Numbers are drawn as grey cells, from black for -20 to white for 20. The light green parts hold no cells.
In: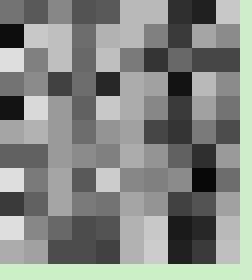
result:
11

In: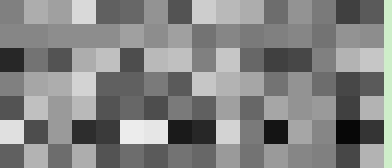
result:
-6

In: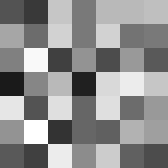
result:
10

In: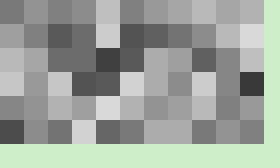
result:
8

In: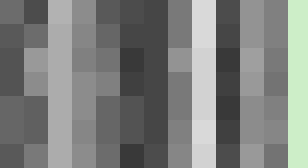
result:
0

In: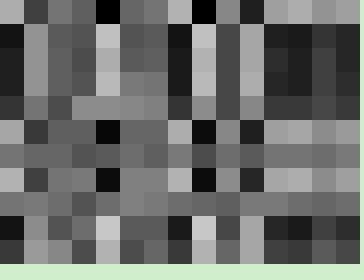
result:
5

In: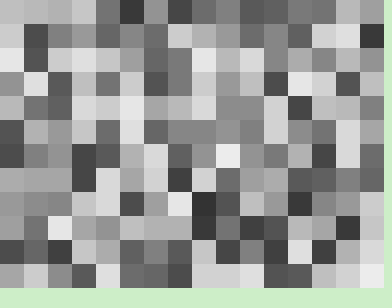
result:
5

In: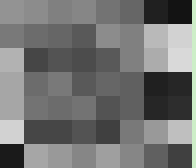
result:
-17
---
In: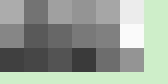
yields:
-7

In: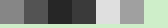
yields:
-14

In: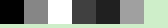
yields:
20

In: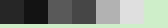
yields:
-6

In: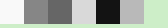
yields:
-4

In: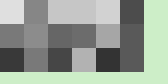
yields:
-9

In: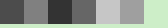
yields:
-12

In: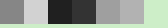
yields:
-15
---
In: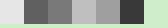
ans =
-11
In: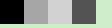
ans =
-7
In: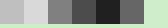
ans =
-4
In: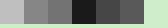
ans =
-6
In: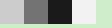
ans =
18
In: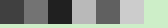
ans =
12
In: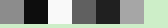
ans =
6
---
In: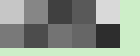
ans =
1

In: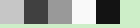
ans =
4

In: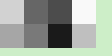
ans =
10

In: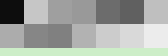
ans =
12

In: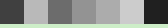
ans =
7

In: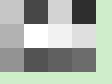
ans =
15

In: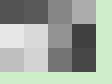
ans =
13

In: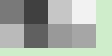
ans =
9
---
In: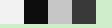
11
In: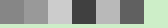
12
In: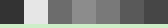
-3
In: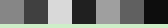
14
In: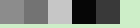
11
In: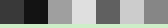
5
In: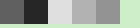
15
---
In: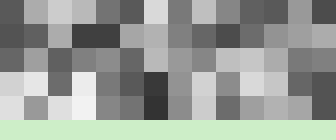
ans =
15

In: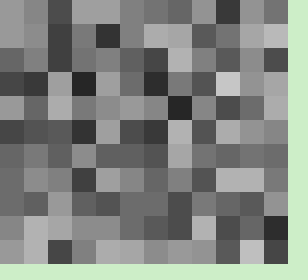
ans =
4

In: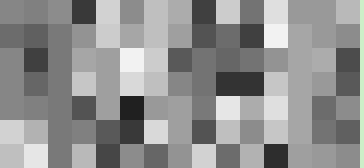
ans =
10

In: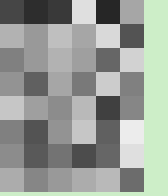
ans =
7

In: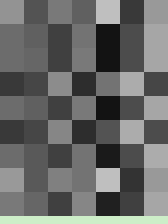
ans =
-1

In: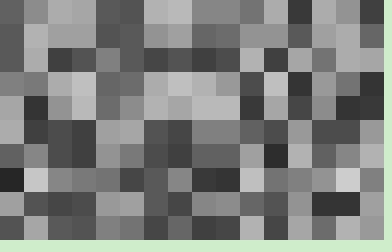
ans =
-7
